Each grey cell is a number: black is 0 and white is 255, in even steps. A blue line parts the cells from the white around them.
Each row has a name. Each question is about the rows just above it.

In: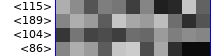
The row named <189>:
[133 174 155  92 197 167 155 189 110  46  84]
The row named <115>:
[174 140  84 126 118  62 133  32  40 197  98]
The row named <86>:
[133 174 155  92 197 204  76 167  46  11  11]

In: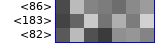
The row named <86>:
[ 74 187 132 124 109 138 156]
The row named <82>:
[ 89 187  81  59 144 150 132]

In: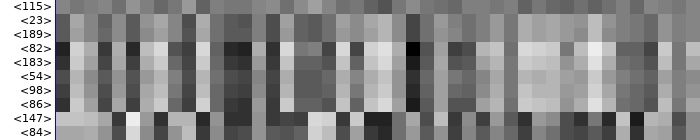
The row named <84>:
[167 167 173 147  77 216 139  69 147 189  57 139  69  77 147  90  83  98
 209 189  77 160  57  41 112 153  90 147  63 133  90 133 104  63 133 112
  77  69  90  63 173  49 167 160  90 139]
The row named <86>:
[ 49 202 160  69 167  63 173 202 104  63 209 104  57  49 153  57 202  98
  98  83 195  98 195 216 160  27  90 160  83  83 160 181 112 202 195 189
 147 173 224 181 112 104  83 189 119 167]
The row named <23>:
[ 90 167 133  98 139  90 147 167 133  77 173 112  90  83 127  77 160  98
  90 112 160 139 167 181 139  69 112 153 127 112 127 153 119 173 160 167
 153 147 189 147 127 119 104 147 127 133]
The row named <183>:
[ 49 202 160  69 167  63 173 202 104  69 202 104  57  49 153  57 195  98
  98  83 195  98 195 216 160  27  90 167  83  90 160 181 119 202 195 189
 147 173 224 173 112 104  83 189 119 167]

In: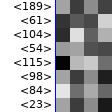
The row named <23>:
[163  60 140  25]
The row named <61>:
[ 52  89  73 209]
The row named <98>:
[163  60 140  31]

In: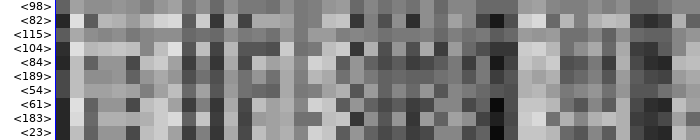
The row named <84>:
[ 39 190  98 149 149  73 190 203 161  61 127  54 169  73 190 161 176 134
 210 197  92 149  98  73  92  61  73  92 121  61 121  25  67 197 183 203
  79  86 121  61 176  73  46  39 183 190]
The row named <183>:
[ 39 217 105 176 176 169 176 203 217  98 197  61 183  67 155 161 169 113
 113 190 197  54 142  86 149  54 155  98 161 142  67  32  73 203 217 113
 176 134 176 190 176  61  54  73 161 105]
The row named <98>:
[ 98 161 142 142 149 142 127 149 161 121 142 105 142 121 121 113 142 121
 127 149 155 105 134 113 127 113 142 105 134 134 105 105 105 155 161 134
 127 127 142 127 142 105 105 121 134 134]
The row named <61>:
[ 39 223  98 149 149  73 190 203 161  61 127  54 169  73 190 161 176 134
 210 197  92 149  98  73  92  61  73 134 134  73  98  11  79 197 197 183
 113  86 134  92 176  73  46  39 190 161]
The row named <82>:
[ 39 223  92 183 176 155 183 210 217  92 203  54 183  67 169 169 161 121
 127 190 197  54 127  79 142  46 142 113 161 134  67  25  79 203 217 105
 183 127 176 190 183  61  46  61 176  98]
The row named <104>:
[ 46 223 183 190 197 190 134 190 223  86 190  67 183  86  86  79 203 113
 121 190 203  54 176  79 149  79 169  61 155 105  79  54  54 203 210 183
 113 142 169 105 169  61  54  92 134 183]

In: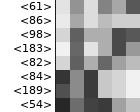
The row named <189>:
[ 80 139  59 200 213 241]
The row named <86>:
[234 167 221 188 206 206]
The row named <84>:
[ 53 139  59 200 213 241]
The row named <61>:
[227 147 221 131 167  88]
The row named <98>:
[213  96 174 174  74  88]

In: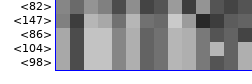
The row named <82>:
[134 106 148 128  76 142  68  84 155  61 148  84  68  84]
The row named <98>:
[168  76 195 195 134 175  99 113 182 175 121  84  99 175]
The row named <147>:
[128  61 182 168 113 182 113 106 202 155  40  61  92  99]
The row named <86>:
[168  76 195 195 134 175  99 113 182 175 121  84  99  68]

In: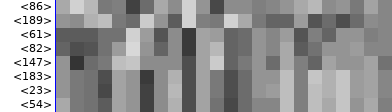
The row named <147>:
[148  52 108 121 190 197 140 140 140  78 163 203 100 121 148 108 169 127
 100 163 148 148 163 114]
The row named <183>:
[148 121 114  78 163 148  58 140 177  78 163 121  78 108 148 148 190 127
 197 177 197 156 163 134]
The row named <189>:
[148 140 177 190 121 108 203 148  92 209 127 121 209 169 121 100 100 156
  84 108  78 108 140 134]

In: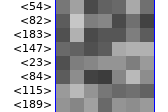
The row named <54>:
[119 161  74  98 105 169 112]
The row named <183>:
[ 80 177  74  86  86 126  92]
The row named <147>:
[105  98  80  92 169 177 177]

